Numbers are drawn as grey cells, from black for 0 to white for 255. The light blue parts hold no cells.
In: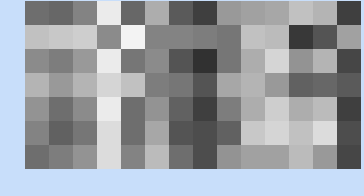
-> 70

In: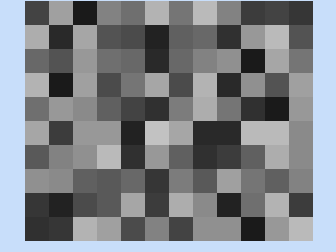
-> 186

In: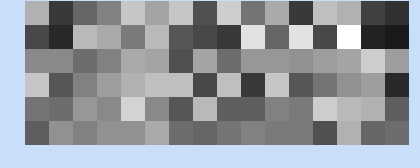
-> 109

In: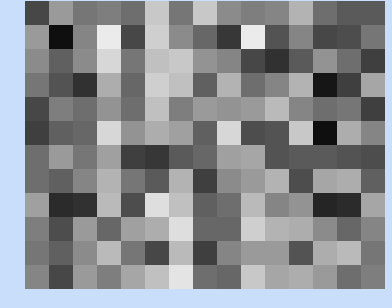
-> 126

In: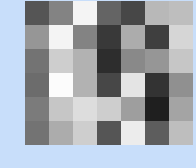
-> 190

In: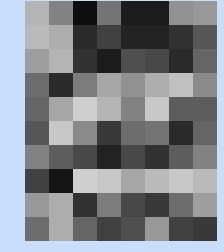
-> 57

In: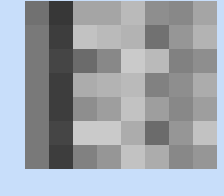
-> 150

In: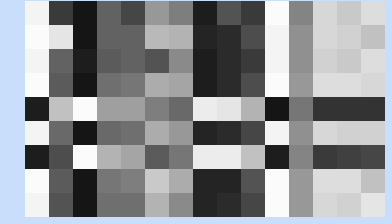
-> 229
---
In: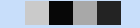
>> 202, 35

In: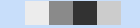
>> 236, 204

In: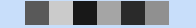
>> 89, 144

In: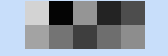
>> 211, 141

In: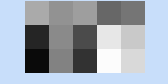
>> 170, 217

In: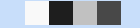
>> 249, 72

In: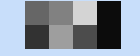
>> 102, 12
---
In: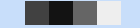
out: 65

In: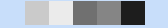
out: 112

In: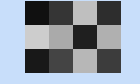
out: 24

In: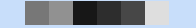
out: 45

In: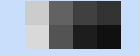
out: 29

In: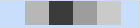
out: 157

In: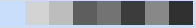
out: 60

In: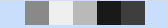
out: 62
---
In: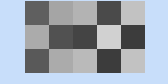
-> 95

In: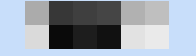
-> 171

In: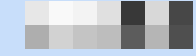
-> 231

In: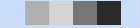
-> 176

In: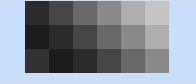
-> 43

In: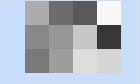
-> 172

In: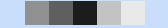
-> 145

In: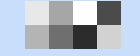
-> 232
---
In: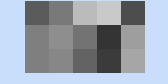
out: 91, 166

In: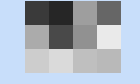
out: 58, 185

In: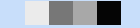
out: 235, 5

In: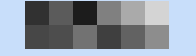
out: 49, 141

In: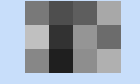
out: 121, 176

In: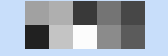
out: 161, 91

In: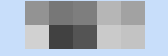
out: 147, 195
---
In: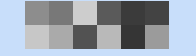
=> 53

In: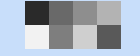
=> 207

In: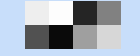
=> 159

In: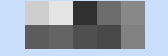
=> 72

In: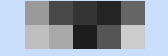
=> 85

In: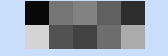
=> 109

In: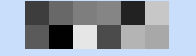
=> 180

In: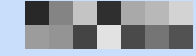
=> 117

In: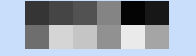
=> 234

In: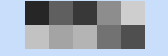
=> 114
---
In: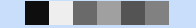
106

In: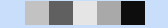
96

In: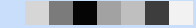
162

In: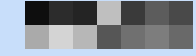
86

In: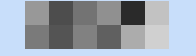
129

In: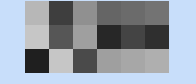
74

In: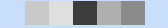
223

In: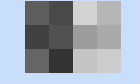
101

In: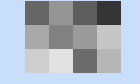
206
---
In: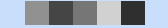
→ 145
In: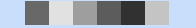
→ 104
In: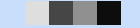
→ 222
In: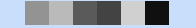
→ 147
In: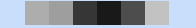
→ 173
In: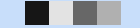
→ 22
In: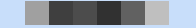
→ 160
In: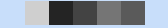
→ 207
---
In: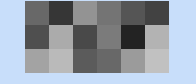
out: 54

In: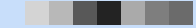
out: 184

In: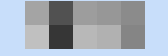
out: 81

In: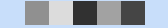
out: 220

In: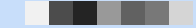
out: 76

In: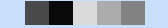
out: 9

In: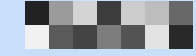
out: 155
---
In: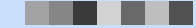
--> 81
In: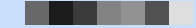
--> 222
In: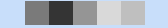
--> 191
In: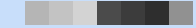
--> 145
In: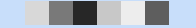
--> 94
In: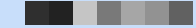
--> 97
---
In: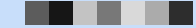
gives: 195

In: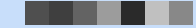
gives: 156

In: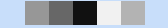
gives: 179

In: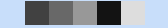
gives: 152

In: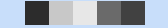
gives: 200

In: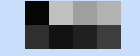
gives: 178

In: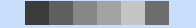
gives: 163
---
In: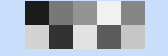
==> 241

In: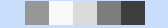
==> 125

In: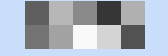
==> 54

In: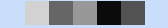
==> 11

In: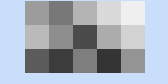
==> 218

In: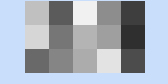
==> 141

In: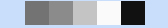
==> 250

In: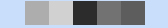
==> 114
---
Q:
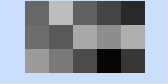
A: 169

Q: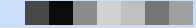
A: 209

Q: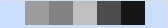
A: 191

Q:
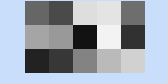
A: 18

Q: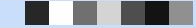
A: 212

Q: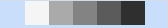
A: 131
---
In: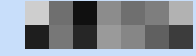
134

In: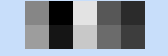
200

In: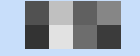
226

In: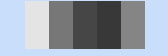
70

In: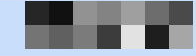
226

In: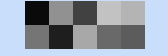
168

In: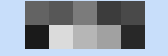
182

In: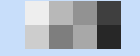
126
